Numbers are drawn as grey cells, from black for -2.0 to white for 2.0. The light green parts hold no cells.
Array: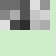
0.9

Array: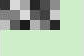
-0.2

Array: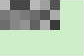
0.7

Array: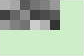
0.8

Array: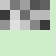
0.1

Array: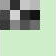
-0.7

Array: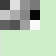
0.5

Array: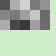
0.5

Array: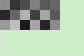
-1.4

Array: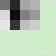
1.0
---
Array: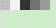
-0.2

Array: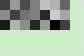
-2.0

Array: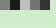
-0.2

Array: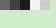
1.8

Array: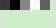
1.9

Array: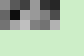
-0.2

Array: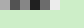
-0.3
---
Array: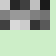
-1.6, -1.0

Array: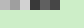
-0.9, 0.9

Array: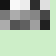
1.5, 0.7

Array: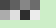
-0.3, 0.7

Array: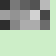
0.9, -1.3

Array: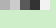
1.8, 0.8

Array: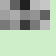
1.1, -0.1
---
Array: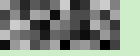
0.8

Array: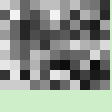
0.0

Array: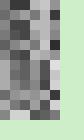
0.9

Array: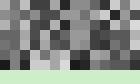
1.2

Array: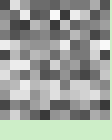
-0.1

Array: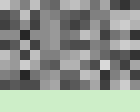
-0.8
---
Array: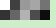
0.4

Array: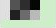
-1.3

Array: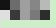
0.5

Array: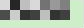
1.0

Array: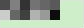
-1.2

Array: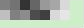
-1.2
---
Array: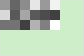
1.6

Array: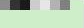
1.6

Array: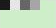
1.6

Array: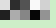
-0.7

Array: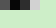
-1.9

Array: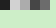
0.7

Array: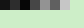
0.3

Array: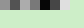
-1.9
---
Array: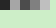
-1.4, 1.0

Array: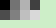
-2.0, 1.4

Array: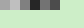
0.6, -0.8

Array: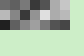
-0.3, -0.9

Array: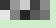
-1.2, -0.2

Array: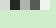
1.4, 1.8

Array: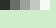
-1.3, 1.9

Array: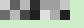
1.3, -1.5

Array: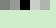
0.0, 0.8
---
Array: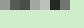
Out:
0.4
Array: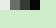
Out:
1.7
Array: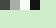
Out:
-0.9
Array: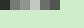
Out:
-1.3
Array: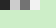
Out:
-1.4
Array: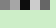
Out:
0.0
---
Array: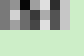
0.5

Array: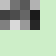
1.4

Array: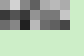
0.1

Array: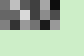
-1.2

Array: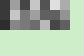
0.1

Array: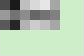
-1.4
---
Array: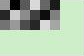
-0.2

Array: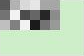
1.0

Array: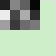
0.5

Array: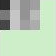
-0.9

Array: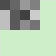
1.0

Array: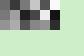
0.3
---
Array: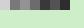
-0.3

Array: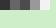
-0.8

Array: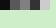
0.0

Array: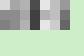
-1.0

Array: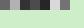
-0.8

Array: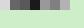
-1.6

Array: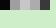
1.1

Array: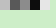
0.2

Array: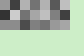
0.6

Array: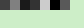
-1.2
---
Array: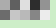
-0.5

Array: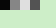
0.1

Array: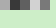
-1.1

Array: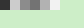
1.2

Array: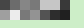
-0.3

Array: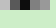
-0.6

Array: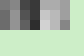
0.1

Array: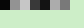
0.3

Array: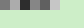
0.7
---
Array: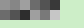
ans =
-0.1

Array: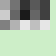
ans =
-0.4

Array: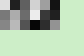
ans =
-1.1

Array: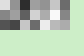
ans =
1.9

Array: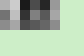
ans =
-0.6

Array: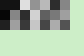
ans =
-0.1

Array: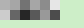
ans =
0.4
